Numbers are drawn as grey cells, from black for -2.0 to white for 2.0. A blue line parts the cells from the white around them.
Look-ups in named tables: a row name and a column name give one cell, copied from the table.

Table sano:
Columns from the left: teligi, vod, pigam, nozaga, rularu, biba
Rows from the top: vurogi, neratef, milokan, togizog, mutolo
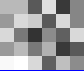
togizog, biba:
-0.6
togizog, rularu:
-1.1
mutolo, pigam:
1.4
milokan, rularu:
-0.5
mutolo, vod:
2.0
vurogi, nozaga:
1.5
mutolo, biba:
0.2
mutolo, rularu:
1.0

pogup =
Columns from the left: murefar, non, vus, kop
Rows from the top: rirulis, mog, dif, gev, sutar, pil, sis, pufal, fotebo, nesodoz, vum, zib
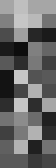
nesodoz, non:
-0.1
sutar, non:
-1.3
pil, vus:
-0.7
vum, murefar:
-0.5
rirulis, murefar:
0.6
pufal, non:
1.1
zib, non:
-0.6
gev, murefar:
-1.6
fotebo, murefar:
-0.2
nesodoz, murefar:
-1.0
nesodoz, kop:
-1.3
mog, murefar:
0.0
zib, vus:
-1.1
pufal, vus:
-1.3
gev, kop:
-0.4
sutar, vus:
-0.1
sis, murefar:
-1.7
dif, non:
0.5
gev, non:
-1.8
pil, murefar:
-1.7
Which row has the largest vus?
mog

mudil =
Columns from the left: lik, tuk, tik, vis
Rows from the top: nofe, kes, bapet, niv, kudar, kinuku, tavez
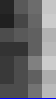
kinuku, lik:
-1.1
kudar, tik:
0.0
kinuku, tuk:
-0.8
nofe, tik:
-0.3
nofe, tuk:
-0.6
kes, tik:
-0.4
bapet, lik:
-0.8
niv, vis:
0.9
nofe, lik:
-1.4
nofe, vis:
1.1
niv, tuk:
-1.2
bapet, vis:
0.8
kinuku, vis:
0.7
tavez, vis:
0.9
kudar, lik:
-1.1
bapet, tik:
-0.5
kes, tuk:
-0.9
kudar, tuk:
-0.8
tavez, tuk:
-0.8

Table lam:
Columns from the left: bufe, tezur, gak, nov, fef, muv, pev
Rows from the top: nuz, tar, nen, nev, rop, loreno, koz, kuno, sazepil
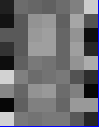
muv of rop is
0.3
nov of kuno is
0.0
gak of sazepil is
-0.2
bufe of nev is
-1.2
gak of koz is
0.3
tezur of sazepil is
-0.1
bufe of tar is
-1.7
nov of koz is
0.4
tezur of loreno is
0.0
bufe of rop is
-1.8
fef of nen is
-0.4
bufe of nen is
-0.6
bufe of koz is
0.1
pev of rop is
0.7
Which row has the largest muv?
tar

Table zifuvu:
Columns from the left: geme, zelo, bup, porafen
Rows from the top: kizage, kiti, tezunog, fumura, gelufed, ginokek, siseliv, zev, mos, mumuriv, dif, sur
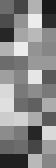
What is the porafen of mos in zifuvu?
-0.6
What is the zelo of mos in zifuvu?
1.3
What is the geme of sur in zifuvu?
-1.5
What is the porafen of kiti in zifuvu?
-1.3
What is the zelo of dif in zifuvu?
-0.3
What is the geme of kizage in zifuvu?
-0.3
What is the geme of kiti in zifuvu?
-0.8
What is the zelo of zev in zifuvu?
-0.3
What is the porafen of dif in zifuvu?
0.5
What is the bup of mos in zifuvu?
0.7
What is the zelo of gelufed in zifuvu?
-0.2
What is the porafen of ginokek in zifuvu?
-0.6
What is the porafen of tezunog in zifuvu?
0.2

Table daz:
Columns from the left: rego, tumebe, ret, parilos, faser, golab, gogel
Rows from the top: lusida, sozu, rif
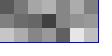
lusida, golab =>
0.7
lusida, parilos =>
0.8
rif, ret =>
0.1
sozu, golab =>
0.3
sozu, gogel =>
0.4
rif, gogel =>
1.0
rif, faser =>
-0.5
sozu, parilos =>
-1.0
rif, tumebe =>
0.7
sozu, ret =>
-0.4
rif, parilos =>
0.4
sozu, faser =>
0.1
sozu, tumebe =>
-0.3
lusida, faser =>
0.1
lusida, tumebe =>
-0.1
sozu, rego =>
0.0
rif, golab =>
1.6

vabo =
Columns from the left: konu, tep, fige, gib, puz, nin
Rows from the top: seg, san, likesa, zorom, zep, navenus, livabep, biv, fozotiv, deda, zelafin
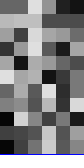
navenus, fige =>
0.8
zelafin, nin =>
0.1
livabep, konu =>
-0.4
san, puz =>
-0.8
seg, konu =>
-0.4
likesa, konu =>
0.5
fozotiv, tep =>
1.3
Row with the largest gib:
livabep

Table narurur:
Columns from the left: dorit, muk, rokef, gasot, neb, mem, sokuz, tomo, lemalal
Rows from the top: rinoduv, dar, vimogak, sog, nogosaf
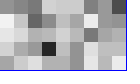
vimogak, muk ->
1.4
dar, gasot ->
0.2
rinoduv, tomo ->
0.4
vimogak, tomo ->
0.6
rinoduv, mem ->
1.2
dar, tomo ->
0.4
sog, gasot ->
-1.4
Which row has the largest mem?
rinoduv

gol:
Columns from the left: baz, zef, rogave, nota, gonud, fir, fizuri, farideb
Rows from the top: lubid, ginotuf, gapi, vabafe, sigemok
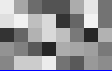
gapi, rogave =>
0.8
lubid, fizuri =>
1.6
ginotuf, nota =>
1.4
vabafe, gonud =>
0.7
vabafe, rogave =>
-0.6
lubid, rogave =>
-0.3
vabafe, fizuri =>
0.5
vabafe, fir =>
0.6
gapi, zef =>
-0.4
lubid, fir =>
0.7
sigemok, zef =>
1.2
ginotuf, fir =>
-0.4
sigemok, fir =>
-0.6
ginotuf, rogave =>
1.0
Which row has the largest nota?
sigemok

